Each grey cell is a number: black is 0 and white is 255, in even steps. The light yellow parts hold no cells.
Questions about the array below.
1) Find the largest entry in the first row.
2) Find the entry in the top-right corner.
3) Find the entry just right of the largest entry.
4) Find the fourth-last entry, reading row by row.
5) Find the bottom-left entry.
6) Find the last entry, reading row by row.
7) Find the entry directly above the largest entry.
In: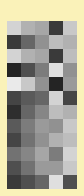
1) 211
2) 200
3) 200
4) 79
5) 58
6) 79
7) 36

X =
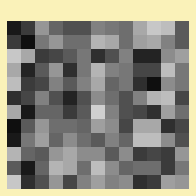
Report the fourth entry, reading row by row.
101
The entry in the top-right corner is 90
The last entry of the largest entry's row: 110
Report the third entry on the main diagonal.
59
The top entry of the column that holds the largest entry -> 129
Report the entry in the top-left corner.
25
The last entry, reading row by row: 150
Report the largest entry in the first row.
199
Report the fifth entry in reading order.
80
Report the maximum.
208
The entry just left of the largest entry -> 90
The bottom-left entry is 199
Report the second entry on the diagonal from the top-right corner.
129
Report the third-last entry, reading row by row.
59
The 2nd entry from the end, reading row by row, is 159

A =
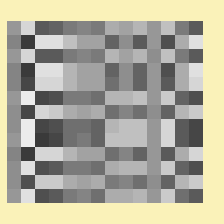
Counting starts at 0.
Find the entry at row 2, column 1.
214
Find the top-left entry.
151
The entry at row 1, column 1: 58
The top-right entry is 90
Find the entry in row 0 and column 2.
90
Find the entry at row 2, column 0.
151
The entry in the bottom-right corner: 90
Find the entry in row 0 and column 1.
214
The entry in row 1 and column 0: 132
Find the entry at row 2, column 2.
90
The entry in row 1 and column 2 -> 224

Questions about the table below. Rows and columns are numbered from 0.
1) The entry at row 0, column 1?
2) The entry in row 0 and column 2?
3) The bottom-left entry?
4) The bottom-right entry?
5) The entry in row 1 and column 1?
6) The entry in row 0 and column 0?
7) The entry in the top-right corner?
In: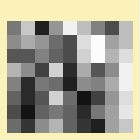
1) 199
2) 31
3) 108
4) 199
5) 171
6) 120
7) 190

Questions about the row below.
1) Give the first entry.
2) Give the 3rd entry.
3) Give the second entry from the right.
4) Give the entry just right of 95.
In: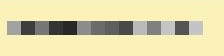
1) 162
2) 119
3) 85
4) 73

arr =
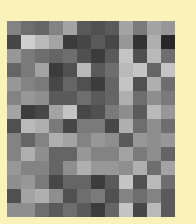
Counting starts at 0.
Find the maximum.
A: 207
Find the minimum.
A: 40
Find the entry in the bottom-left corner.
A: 142
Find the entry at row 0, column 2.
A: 101
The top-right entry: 151
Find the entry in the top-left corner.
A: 131
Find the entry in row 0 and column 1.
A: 110
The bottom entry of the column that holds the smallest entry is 90
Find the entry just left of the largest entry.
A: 71
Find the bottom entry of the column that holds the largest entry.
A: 142
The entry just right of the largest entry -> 185
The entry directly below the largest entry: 122
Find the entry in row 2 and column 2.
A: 110
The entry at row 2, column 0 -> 151
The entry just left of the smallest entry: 175

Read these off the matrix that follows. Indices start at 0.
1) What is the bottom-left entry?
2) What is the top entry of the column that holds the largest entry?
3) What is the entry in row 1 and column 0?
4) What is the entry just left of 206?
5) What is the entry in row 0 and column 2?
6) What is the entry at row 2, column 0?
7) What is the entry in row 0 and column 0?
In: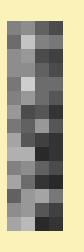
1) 164
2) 141
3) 108
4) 119
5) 97
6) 141
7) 129
